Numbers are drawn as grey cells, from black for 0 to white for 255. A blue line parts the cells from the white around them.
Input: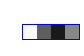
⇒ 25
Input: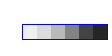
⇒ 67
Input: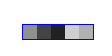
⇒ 207
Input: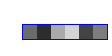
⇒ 67
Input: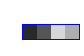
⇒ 215
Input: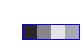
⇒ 229
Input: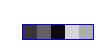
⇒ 213
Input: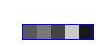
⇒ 202
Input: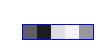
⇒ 244
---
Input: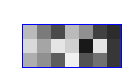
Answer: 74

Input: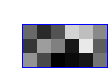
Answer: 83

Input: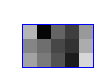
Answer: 100

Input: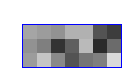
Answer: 146

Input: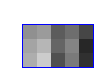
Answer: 92

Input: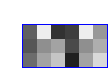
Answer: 50
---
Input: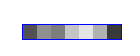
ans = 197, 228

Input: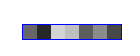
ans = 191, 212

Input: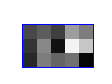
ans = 17, 244

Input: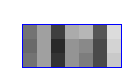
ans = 148, 220

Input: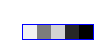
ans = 211, 242

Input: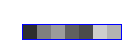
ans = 96, 205

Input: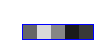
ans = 134, 217

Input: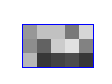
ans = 204, 225

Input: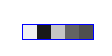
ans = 197, 241
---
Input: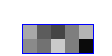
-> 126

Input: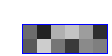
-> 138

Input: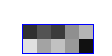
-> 153

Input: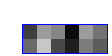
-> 124

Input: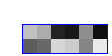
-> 133

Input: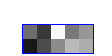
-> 185

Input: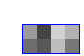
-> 189

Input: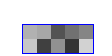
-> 52

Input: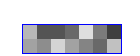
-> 105
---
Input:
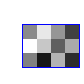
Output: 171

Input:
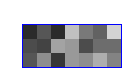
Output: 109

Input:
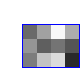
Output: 85

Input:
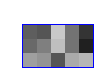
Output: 32

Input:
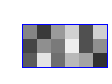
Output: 143

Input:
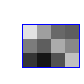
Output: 136

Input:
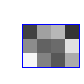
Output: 224

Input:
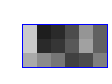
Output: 97

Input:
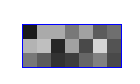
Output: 83
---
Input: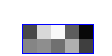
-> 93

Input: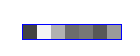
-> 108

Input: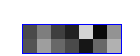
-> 33

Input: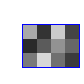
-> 69

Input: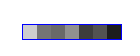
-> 144

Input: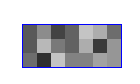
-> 98

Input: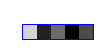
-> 3

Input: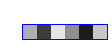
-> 142

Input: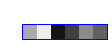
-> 64

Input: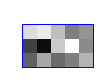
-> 127
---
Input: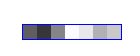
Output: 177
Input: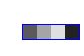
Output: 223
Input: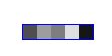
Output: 223
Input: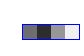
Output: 151
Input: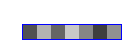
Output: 62
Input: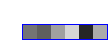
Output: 38
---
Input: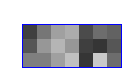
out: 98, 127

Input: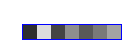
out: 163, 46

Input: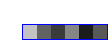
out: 88, 195

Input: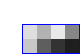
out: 135, 199

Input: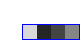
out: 134, 216

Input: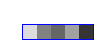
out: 53, 221

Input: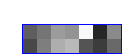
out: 138, 72
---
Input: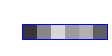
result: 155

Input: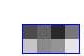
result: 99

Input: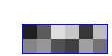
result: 199

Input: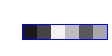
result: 190

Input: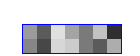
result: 122

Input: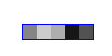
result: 174

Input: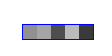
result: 78

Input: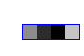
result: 44
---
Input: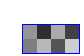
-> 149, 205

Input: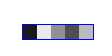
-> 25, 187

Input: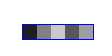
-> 30, 159

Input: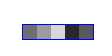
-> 111, 90

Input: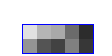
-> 225, 55

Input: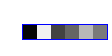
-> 5, 122

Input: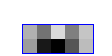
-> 176, 188
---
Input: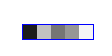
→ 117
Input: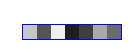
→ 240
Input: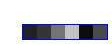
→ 116
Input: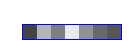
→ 127
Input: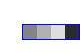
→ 222
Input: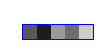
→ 154
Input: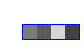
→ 215
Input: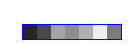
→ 164
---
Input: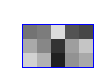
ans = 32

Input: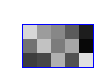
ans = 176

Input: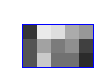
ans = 113

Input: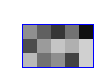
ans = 143

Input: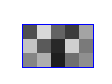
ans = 30

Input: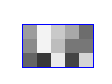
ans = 234
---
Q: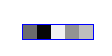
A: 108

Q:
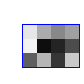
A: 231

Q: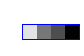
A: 227

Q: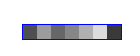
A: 79

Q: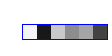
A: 245

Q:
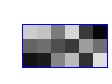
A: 205

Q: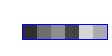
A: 47
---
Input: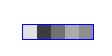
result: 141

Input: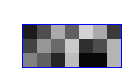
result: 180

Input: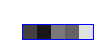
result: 225

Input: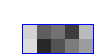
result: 157

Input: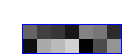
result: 148

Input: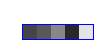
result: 228

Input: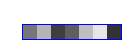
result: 51
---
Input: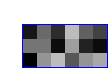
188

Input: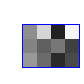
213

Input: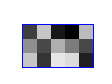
23

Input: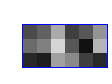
63

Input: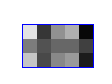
145

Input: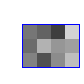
99

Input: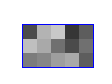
200

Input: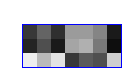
155

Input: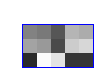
86

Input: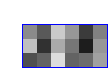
151
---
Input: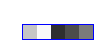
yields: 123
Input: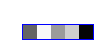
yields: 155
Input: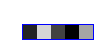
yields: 66
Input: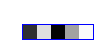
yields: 162
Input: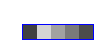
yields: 122
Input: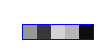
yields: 151
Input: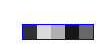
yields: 104
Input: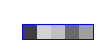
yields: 159
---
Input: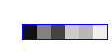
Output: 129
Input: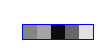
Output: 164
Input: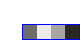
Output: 235
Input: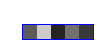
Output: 204
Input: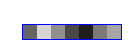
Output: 214
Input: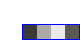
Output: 169
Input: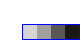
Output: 161
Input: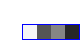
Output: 85
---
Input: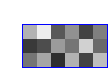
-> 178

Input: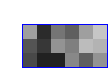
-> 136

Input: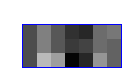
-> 39

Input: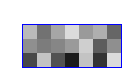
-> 195

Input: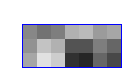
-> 38

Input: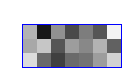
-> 115

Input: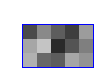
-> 93

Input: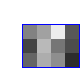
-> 173

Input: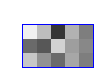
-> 106
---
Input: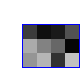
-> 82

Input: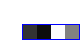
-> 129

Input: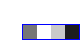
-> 29

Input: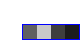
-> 28

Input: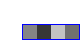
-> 112

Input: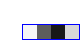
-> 216

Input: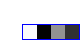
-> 49

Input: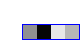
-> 182
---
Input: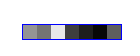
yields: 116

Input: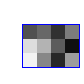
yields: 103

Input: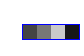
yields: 119

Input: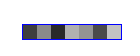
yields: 138

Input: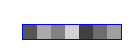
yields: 170

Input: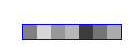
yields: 214
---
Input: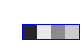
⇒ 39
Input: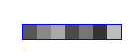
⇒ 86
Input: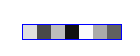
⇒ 223
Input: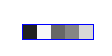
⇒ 32
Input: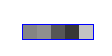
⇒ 132
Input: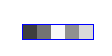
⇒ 62
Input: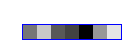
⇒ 118
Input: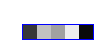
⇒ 55
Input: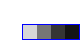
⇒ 215
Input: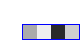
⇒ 171
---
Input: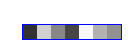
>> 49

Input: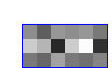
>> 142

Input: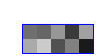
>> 111

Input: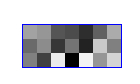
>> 162

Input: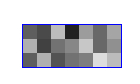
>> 94

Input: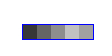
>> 55

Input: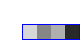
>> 215

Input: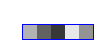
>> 178

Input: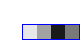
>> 232

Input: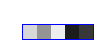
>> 215
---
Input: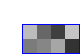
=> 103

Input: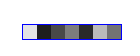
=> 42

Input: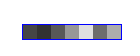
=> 224

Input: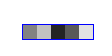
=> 36

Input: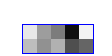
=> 124

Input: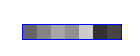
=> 204
